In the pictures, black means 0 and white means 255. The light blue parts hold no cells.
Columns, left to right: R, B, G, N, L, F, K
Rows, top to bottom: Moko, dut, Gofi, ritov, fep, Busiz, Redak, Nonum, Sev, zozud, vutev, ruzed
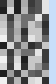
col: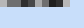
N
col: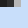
N
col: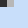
N
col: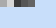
B

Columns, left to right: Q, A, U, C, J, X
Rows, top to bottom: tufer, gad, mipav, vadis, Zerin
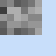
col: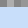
A
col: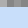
A
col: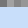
J

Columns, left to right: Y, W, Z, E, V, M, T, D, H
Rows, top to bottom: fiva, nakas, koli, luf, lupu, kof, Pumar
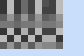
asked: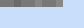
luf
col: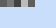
V
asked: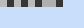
kof
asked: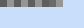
koli

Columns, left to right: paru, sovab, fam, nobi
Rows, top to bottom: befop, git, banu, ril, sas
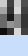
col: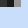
sovab
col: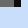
paru
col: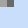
paru
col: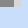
fam
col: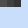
nobi

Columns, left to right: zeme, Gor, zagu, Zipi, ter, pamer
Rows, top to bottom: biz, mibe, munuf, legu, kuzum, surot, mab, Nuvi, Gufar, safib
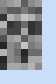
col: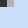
zeme
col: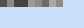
pamer
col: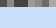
pamer

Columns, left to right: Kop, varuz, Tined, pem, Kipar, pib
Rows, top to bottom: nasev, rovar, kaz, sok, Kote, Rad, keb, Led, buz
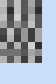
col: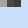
Kop
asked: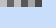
nasev
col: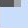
pib
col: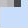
varuz
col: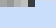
Kipar
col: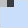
Kipar

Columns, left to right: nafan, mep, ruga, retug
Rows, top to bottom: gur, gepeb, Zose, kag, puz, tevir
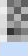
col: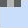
retug
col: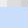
nafan
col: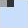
mep

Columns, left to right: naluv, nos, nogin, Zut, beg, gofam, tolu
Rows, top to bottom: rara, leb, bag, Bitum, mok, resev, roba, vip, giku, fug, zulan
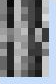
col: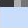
tolu
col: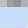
Zut
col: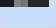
nos
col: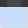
beg
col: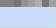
naluv

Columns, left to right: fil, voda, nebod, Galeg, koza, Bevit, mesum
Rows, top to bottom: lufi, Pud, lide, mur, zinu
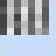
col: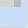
Bevit
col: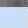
koza
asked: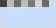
lufi
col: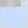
voda

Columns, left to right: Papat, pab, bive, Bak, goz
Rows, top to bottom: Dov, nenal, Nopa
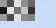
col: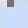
bive
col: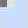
bive
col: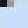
Papat
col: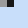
Papat

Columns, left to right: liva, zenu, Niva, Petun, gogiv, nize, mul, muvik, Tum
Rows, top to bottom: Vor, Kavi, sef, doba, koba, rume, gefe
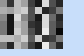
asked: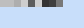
rume
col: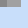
Petun

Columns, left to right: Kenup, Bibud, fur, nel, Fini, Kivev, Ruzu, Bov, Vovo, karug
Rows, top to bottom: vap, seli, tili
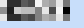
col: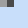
Bov
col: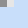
Kenup
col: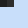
Bibud
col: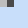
Fini
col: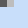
nel

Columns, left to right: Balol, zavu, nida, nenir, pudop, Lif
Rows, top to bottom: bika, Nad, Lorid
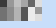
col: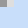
Lif
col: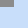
zavu
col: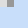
Lif

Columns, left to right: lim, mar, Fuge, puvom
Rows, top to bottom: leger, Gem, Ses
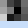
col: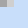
lim
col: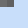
puvom
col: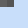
puvom

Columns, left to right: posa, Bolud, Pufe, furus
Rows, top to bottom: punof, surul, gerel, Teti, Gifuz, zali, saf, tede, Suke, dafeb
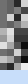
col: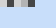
furus
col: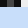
furus
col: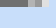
posa
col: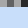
Bolud
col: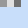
posa

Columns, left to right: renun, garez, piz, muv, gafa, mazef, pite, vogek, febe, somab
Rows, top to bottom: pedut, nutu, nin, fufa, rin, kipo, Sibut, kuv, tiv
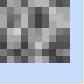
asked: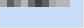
fufa
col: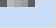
garez

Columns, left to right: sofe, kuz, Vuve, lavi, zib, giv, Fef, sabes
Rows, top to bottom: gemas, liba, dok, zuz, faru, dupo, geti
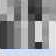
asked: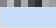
dok
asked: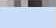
liba
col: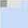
sabes
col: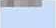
Fef

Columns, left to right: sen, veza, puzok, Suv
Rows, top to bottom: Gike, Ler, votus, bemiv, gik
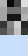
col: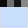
veza
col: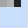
Suv

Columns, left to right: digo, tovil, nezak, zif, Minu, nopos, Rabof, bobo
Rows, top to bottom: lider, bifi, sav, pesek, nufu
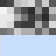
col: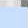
tovil
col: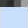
Rabof
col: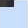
Rabof
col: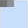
nopos
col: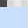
tovil
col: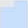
digo

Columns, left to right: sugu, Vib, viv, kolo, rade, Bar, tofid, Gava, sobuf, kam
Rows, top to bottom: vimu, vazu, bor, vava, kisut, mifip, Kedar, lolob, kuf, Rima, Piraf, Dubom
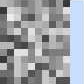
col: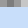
sobuf
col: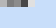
kolo

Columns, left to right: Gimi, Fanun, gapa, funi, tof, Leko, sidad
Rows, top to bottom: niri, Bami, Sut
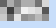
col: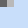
Gimi
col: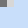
Leko

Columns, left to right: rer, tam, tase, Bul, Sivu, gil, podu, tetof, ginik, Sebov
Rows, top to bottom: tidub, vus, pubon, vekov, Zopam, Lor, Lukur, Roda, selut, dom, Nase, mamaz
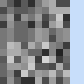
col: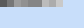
tam
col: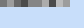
tetof
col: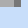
tetof
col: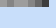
gil

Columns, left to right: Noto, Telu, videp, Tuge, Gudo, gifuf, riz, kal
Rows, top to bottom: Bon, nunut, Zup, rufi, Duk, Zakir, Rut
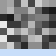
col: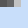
Tuge
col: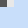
Noto
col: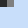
riz
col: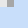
Noto
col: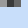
videp

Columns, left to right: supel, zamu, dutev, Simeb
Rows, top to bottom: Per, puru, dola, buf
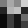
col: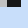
dutev
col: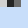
Simeb
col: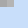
zamu
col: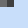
Simeb
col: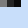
supel
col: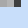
zamu

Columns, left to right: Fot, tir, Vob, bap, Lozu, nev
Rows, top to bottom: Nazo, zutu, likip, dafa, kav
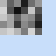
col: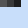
nev
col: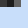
nev
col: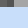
tir
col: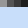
nev
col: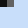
Vob

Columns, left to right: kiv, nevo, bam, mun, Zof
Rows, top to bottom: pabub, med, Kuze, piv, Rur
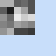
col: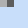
kiv
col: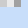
bam
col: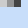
mun
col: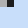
nevo
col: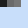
nevo
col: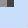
mun

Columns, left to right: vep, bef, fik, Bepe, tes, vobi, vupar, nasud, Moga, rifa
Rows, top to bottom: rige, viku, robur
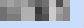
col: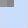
fik

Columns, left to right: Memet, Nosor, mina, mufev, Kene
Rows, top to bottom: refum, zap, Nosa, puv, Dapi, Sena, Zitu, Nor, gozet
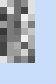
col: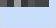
Memet
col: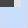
Memet
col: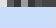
Memet

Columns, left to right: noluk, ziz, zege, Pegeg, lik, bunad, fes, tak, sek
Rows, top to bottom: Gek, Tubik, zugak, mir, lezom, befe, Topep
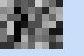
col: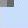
tak
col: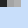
sek
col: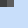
lik

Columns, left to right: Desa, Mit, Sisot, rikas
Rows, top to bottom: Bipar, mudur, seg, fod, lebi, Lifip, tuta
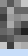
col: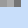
Mit
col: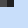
rikas
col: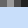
rikas
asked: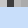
tuta
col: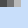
Sisot
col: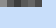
Desa

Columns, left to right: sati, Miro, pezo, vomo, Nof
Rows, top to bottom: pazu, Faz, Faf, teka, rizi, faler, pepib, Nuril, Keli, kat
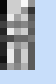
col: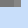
pezo
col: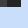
sati
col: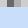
vomo
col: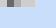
vomo
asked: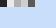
rizi
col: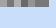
pezo
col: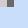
vomo

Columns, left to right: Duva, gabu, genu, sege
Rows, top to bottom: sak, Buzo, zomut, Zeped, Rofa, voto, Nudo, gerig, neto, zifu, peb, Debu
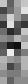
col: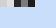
gabu
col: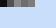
genu

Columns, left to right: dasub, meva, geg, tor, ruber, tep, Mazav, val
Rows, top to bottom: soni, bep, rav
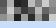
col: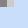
val
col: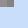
val
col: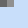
dasub
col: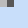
ruber
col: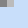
tep
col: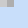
meva

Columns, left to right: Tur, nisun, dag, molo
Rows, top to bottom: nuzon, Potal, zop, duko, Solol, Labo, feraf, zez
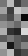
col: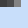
nisun
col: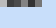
nisun
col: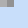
Tur
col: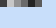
dag

